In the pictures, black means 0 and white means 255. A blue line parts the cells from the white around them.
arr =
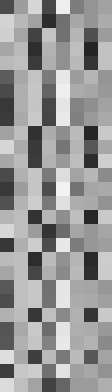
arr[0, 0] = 76
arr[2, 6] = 80
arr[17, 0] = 55
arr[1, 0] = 211
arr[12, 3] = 122
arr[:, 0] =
[76, 211, 207, 166, 186, 92, 74, 56, 59, 161, 214, 168, 74, 56, 81, 181, 215, 55, 187, 166, 88, 77, 177, 84, 86, 222, 62, 219]
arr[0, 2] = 214
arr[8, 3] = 69
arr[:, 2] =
[214, 161, 66, 45, 59, 195, 198, 196, 201, 49, 57, 60, 198, 197, 205, 51, 156, 205, 45, 69, 199, 199, 55, 201, 197, 63, 205, 163]
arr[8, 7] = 169
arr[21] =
[77, 191, 199, 114, 230, 172, 169, 160]
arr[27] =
[219, 191, 163, 66, 101, 156, 156, 174]
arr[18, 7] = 204
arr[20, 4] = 230
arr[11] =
[168, 186, 60, 178, 153, 189, 44, 206]
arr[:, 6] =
[148, 149, 80, 36, 53, 181, 166, 143, 154, 38, 86, 44, 182, 165, 170, 39, 151, 151, 41, 46, 165, 169, 53, 171, 178, 87, 167, 156]
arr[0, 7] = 162
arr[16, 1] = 189
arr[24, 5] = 170
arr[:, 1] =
[157, 184, 165, 186, 191, 167, 174, 175, 170, 189, 171, 186, 177, 157, 179, 189, 189, 175, 190, 189, 192, 191, 188, 169, 177, 168, 199, 191]
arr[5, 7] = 149
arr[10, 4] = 117
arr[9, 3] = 172
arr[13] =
[56, 157, 197, 77, 242, 115, 165, 170]
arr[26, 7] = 146
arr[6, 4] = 239
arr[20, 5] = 167
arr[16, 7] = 166
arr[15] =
[181, 189, 51, 182, 142, 190, 39, 201]
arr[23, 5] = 174
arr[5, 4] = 232
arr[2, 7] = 156
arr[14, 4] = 224

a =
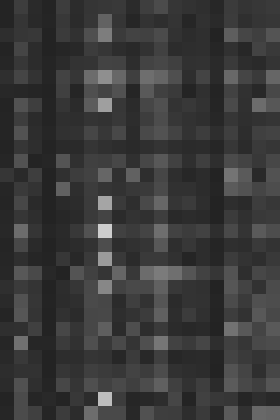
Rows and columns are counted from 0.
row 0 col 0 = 36
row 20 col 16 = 86
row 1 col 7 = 98
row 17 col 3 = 35
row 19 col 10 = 108
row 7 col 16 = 74
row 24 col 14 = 70
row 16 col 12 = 66
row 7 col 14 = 50
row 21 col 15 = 37
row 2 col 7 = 125
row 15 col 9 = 51
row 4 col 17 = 45
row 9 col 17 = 45
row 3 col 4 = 38
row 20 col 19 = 75
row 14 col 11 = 103
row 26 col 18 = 47
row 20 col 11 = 97
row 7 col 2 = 62
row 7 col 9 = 43
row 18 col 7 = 155
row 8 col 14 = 47
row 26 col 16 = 83
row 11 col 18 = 56
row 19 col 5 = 84
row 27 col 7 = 65
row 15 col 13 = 44
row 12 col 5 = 61
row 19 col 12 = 111
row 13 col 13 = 49
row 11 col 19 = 71
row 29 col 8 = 73
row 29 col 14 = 58
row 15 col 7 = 68
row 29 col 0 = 38
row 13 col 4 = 97
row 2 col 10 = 65
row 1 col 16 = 60

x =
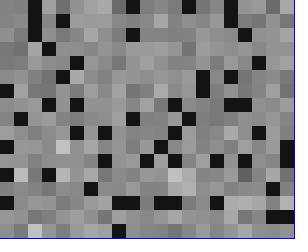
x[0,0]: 131
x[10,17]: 159
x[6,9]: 117
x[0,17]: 147
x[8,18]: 139
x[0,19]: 107
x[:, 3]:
[160, 135, 143, 19, 140, 114, 118, 19, 155, 140, 138, 141, 19, 119, 148, 127, 149]
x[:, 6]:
[161, 154, 166, 135, 150, 140, 157, 146, 137, 149, 166, 133, 168, 19, 154, 143, 166]
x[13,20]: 129
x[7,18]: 144
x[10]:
[19, 151, 150, 138, 193, 145, 166, 134, 149, 125, 152, 19, 136, 155, 131, 142, 127, 159, 134, 154, 19]
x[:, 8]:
[106, 136, 124, 137, 119, 151, 162, 154, 159, 146, 149, 146, 139, 136, 19, 158, 19]
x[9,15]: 136
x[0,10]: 125
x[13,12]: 168
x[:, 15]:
[134, 152, 143, 148, 124, 136, 126, 122, 121, 136, 142, 19, 135, 150, 19, 138, 134]
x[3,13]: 116
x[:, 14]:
[118, 135, 152, 156, 148, 19, 19, 131, 126, 128, 131, 159, 133, 141, 139, 144, 154]
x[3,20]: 147
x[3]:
[120, 113, 165, 19, 143, 141, 135, 148, 137, 154, 154, 157, 149, 116, 156, 148, 142, 149, 136, 147, 147]
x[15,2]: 119
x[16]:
[142, 122, 193, 149, 126, 153, 166, 159, 19, 143, 134, 130, 117, 135, 154, 134, 148, 167, 143, 139, 145]
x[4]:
[121, 125, 153, 140, 136, 19, 150, 139, 119, 148, 159, 144, 131, 132, 148, 124, 153, 136, 19, 151, 161]
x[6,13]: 150
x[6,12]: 139
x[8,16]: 128
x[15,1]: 146
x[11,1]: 148
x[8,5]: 125
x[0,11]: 135
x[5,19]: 139
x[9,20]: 128

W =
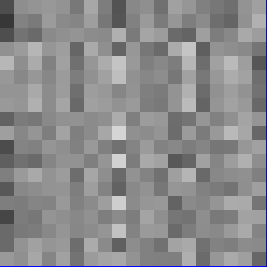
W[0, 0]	77
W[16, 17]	170
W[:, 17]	[147, 145, 169, 137, 158, 162, 146, 153, 164, 167, 151, 176, 144, 143, 170, 162, 170, 140, 159]
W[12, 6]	166
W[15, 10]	164
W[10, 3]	149
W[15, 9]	125
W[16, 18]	132
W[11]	[95, 113, 106, 133, 146, 146, 127, 149, 210, 124, 169, 162, 88, 101, 161, 133, 157, 176, 142]
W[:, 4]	[147, 138, 144, 158, 161, 155, 156, 165, 145, 163, 143, 146, 156, 148, 153, 143, 149, 153, 161]
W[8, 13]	116
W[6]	[148, 148, 169, 140, 156, 111, 157, 152, 134, 147, 127, 123, 147, 177, 108, 145, 158, 146, 114]
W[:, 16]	[111, 101, 136, 142, 186, 172, 158, 162, 144, 185, 120, 157, 141, 115, 171, 125, 154, 126, 170]
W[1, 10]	154
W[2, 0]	78
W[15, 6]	145
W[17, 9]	141
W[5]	[152, 136, 151, 135, 155, 125, 145, 161, 190, 145, 135, 141, 119, 161, 120, 152, 172, 162, 110]
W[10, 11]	130
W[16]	[106, 121, 124, 136, 149, 135, 140, 149, 194, 131, 154, 152, 106, 125, 141, 137, 154, 170, 132]
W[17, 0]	106
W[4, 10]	127
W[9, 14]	123
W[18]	[153, 144, 167, 133, 161, 115, 155, 164, 168, 147, 129, 128, 127, 175, 107, 151, 170, 159, 103]
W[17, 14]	113
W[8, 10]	156
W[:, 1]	[142, 130, 115, 155, 142, 136, 148, 149, 123, 135, 132, 113, 154, 136, 124, 124, 121, 147, 144]
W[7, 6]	160
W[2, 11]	156

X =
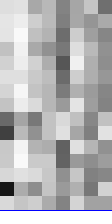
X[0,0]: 222
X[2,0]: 228
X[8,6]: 135
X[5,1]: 223
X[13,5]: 176
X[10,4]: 97
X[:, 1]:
[225, 237, 249, 241, 237, 223, 246, 236, 165, 186, 243, 249, 224, 172, 197]
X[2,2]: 192
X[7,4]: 154
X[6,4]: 123
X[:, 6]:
[197, 149, 159, 185, 175, 174, 155, 158, 135, 127, 181, 142, 129, 119, 162]
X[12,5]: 198
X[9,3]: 194
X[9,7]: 226
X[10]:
[200, 243, 179, 173, 97, 224, 181, 145]
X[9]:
[64, 186, 145, 194, 224, 166, 127, 226]
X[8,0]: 105
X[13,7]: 210
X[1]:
[229, 237, 206, 186, 127, 167, 149, 170]
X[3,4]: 120
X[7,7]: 131
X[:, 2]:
[168, 206, 192, 169, 209, 201, 195, 218, 120, 145, 179, 202, 218, 141, 206]
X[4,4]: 86
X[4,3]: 173
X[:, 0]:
[222, 229, 228, 193, 209, 223, 212, 195, 105, 64, 200, 201, 215, 22, 217]
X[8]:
[105, 165, 120, 194, 217, 192, 135, 193]

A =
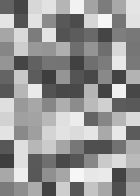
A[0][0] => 98
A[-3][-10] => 62
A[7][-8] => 167
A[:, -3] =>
[124, 246, 69, 110, 124, 137, 66, 208, 134, 169, 78, 202, 234, 167]
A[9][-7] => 212
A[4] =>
[149, 69, 97, 117, 116, 65, 111, 124, 233, 121]
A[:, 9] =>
[228, 226, 120, 118, 121, 179, 71, 89, 218, 91, 175, 186, 139, 163]
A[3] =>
[134, 206, 152, 149, 175, 110, 148, 110, 216, 118]
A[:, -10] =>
[98, 228, 166, 134, 149, 100, 86, 223, 210, 227, 87, 62, 168, 123]
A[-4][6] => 79
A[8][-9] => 160
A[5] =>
[100, 200, 92, 62, 149, 84, 72, 137, 66, 179]
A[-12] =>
[166, 218, 124, 228, 83, 92, 105, 69, 126, 120]
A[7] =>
[223, 153, 167, 134, 174, 140, 186, 208, 92, 89]
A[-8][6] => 181
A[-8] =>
[86, 182, 234, 83, 72, 73, 181, 66, 240, 71]
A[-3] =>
[62, 223, 89, 111, 72, 86, 135, 202, 220, 186]
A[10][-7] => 203
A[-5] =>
[227, 137, 159, 212, 226, 219, 229, 169, 232, 91]
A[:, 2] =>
[215, 226, 124, 152, 97, 92, 234, 167, 163, 159, 183, 89, 88, 171]
